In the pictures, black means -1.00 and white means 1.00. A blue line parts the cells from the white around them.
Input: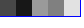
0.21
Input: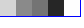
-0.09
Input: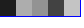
0.15
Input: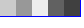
0.86
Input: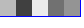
0.84
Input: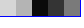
-0.92
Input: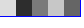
-0.04
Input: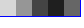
-0.47
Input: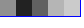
-0.24
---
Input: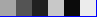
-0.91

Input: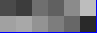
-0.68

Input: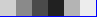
-0.74

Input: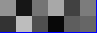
-0.94

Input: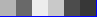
-0.57

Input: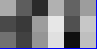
-0.88
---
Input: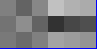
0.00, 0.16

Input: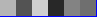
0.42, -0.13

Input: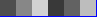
-0.39, 0.48

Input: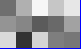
-0.13, -0.07

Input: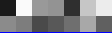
-0.80, -0.25

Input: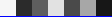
0.93, -0.82

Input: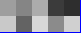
0.24, 0.63
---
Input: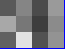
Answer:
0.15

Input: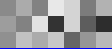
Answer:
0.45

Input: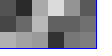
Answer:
-0.01

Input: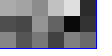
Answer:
-0.17

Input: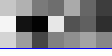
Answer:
0.06

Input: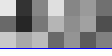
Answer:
0.00
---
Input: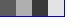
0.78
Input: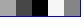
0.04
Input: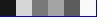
0.95
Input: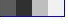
0.89
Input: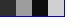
0.63
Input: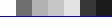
-0.79
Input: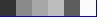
0.97
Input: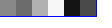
-0.42
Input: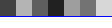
0.69
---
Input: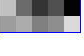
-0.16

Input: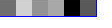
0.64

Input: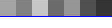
0.01

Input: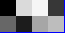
0.71

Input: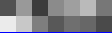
0.20

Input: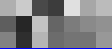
0.59

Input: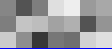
-0.35

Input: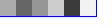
-0.20

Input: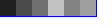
-0.41

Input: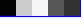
0.60
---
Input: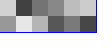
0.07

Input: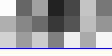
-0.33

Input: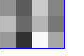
-0.17

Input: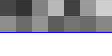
-0.49

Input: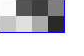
-0.33

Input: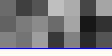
0.29

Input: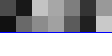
-0.01
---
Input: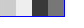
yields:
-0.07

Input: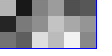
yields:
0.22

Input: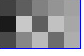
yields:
0.16

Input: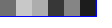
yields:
-0.57

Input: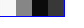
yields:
-0.56

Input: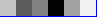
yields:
-0.98

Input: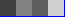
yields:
0.62

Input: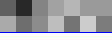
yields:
0.27

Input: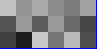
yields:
0.09

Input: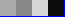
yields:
-0.90
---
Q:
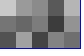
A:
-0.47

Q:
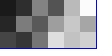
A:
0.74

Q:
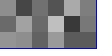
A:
0.21

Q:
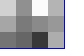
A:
-0.20

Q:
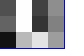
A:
0.45

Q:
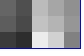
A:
0.85

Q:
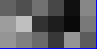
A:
-0.56

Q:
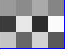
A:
-0.19
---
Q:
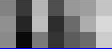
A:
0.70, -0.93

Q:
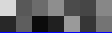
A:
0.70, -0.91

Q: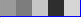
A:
0.67, -0.64

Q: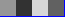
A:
0.69, -0.61

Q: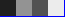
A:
0.85, -0.76

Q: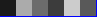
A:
0.60, -0.80

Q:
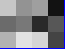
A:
0.77, -0.86

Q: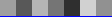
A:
0.64, -0.63
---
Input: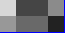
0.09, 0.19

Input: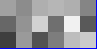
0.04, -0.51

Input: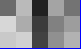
-0.10, 0.58

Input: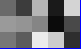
0.66, -0.07

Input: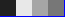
-0.07, -0.75

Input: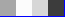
-0.53, 0.31

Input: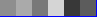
-0.28, 0.11
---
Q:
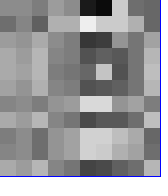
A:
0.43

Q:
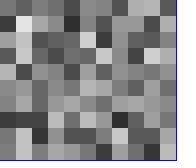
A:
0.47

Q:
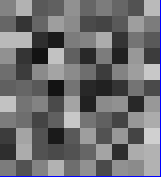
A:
0.40

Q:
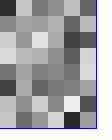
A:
0.23

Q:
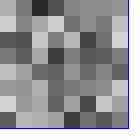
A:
-0.01

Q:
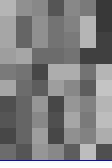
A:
-0.38
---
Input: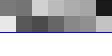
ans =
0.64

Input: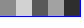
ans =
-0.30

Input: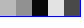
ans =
-0.94

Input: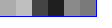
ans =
-0.47

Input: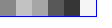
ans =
0.30

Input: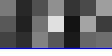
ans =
-0.37

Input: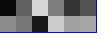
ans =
0.67

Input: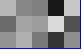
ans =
0.00
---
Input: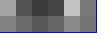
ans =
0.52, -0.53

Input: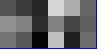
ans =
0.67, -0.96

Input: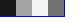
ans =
0.92, -0.82

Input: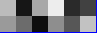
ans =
0.86, -0.89

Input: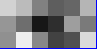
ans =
0.87, -0.82

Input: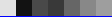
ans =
0.77, -0.86

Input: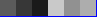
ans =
0.58, -0.80

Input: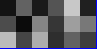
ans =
0.57, -0.91
